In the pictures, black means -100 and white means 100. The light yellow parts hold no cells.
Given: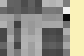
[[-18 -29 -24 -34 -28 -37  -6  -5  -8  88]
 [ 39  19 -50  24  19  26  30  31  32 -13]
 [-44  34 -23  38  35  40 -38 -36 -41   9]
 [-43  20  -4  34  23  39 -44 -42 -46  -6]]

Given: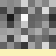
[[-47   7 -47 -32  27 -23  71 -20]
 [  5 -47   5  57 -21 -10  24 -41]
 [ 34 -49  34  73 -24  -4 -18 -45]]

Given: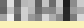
[[-21  52  -7  63  44 -16   9   6  43 -69  22  33]]

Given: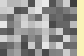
[[ 58  62 -36 -29  62  77 -11  -9 -19  -5  15]
 [ 82  -3  21  66  48  63  74 -42 -20 -20  47]
 [ 68  39  54 -28   8 -10  58 -23 -27  69  14]
 [-40  11  27 -27 -37  28 -43   1   4  60  12]]

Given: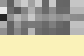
[[ 83 -16 -31   3  38   5 -17   9 -18 -17  43  43]
 [ 37 -22  19  -9  -5  -7 -17  -1 -18 -23  51  51]]

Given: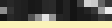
[[ 11 -60 -73 -76 -81 -80 -69 -67 -82 -73 -84 -79 -72 -58  25  86]]
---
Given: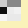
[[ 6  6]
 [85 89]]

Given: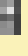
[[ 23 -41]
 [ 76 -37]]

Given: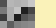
[[43 39]
 [35 53]]

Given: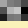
[[-2 -9]
 [41 54]]

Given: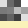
[[-18 -43]
 [ -1  50]]

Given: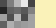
[[ -1  44]
 [-24 -17]]
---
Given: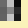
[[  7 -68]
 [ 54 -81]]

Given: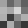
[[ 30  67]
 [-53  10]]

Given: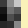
[[-12 -30]
 [-39 -58]]

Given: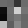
[[-14  62]
 [-17  -7]]

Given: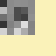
[[ 10 -40]
 [  7 -40]]

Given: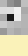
[[ 75  89]
 [-79  86]]
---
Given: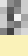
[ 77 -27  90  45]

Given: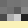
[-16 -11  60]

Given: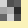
[ 66  38 -41]

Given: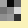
[ 27   7 -62]

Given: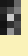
[-82 -35 -59]

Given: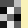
[-39  94 -97]

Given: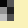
[-96 -75]

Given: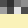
[-39 -43]
